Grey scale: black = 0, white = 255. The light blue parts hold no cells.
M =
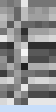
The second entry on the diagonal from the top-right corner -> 146
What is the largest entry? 245
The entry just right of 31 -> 174
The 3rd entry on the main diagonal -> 103
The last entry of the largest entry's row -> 74
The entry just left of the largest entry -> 146
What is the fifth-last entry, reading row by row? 89
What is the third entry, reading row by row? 133
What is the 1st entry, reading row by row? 133
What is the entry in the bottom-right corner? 230
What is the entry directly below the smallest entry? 117
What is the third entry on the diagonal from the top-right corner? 159
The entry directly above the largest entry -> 203
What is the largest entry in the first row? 230
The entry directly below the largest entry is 188
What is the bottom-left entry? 215
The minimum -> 31
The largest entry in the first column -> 230
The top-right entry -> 117
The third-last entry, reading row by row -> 230
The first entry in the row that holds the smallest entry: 133

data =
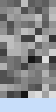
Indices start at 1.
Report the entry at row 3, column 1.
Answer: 81
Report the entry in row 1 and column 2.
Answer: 106
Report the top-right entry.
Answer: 134
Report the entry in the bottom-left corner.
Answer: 134
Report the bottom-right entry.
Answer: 221
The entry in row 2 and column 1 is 134
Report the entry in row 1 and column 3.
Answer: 93
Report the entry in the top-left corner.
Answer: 119

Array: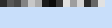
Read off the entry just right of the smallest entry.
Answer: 56
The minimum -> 11

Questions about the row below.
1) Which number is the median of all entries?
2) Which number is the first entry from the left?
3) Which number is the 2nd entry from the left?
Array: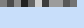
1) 115
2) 127
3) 75

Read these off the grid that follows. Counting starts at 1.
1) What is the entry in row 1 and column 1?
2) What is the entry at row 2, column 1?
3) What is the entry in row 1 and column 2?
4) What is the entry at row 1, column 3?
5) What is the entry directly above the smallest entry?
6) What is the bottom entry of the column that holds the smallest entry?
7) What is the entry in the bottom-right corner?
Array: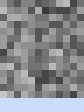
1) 157
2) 185
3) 115
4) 86
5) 100
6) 143
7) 143

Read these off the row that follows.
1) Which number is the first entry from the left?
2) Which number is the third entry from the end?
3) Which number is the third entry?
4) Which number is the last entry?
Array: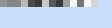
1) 147
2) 117
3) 133
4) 213

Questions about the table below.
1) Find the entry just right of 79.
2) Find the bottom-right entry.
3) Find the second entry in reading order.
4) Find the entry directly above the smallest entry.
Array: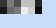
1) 193
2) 10
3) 122
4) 38

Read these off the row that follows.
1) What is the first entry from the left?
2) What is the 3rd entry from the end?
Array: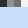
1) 45
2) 145

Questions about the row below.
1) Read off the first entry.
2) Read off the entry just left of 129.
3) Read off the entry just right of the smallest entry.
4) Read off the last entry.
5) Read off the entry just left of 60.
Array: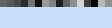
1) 99
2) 155
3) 182
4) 143
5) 213

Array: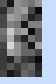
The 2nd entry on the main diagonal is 116
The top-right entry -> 145
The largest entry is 214
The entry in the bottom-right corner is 47
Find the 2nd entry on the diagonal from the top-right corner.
71
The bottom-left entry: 71
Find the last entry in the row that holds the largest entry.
161
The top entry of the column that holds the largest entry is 23
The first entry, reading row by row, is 87
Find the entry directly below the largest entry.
161
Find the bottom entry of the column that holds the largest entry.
23
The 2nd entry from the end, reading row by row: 87
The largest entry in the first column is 116
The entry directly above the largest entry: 174
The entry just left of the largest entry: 71

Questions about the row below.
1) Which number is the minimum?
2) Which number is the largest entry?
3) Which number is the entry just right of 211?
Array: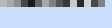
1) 27
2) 211
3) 72

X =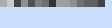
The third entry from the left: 68
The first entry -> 172
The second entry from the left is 201
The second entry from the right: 96

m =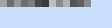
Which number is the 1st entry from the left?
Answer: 164
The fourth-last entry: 178
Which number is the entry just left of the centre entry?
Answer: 72
